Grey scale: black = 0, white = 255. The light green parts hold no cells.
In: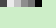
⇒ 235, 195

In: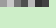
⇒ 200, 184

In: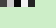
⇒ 243, 206

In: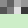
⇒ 224, 176

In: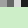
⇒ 217, 160

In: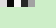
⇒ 248, 221
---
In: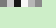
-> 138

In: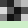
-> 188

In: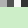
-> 51

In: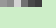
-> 61

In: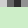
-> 145

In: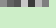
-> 127

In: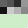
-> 150

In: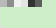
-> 94

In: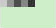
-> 52
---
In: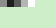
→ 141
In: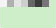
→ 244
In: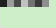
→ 31
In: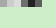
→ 168
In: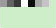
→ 155
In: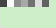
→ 67
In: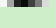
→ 246
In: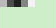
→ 186
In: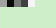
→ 161
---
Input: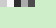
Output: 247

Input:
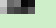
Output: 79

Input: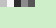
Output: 246

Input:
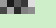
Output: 168

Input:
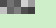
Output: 103

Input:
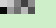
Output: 154

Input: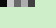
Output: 201

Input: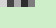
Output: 70
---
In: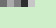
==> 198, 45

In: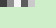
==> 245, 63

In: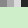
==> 219, 38

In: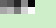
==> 251, 7

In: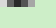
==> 217, 42

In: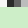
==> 246, 43

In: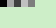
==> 192, 3

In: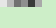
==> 230, 57
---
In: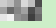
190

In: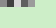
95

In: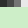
117

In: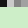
132

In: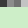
113

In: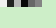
103

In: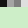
126

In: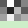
64

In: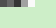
161

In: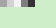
126
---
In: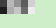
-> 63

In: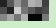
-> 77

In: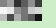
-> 247

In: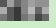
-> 172

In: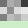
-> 219

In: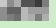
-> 141

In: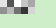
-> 227

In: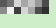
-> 88
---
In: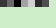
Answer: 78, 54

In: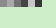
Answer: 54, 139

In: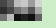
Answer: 212, 115

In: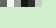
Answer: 201, 102

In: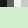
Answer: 202, 25

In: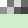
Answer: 107, 145
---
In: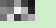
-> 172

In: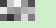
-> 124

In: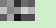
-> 78

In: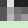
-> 152

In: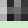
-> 42

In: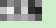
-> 87

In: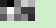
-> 45

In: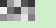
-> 127

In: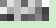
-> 77
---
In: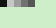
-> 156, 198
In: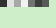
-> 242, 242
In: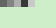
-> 175, 201
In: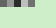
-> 44, 190
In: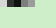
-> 17, 214
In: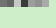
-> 58, 200
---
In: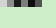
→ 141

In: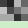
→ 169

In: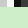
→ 247

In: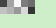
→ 179

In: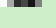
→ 168

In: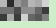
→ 170

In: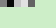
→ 8

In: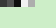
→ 82
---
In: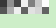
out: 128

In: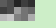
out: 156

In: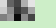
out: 55

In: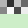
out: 47

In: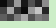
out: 154

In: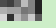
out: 118

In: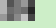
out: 121

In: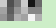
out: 188

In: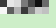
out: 69

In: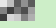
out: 115
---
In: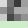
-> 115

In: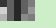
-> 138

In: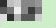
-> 90

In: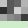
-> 127

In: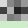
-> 135

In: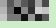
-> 33

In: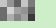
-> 161

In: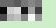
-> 247

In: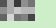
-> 129
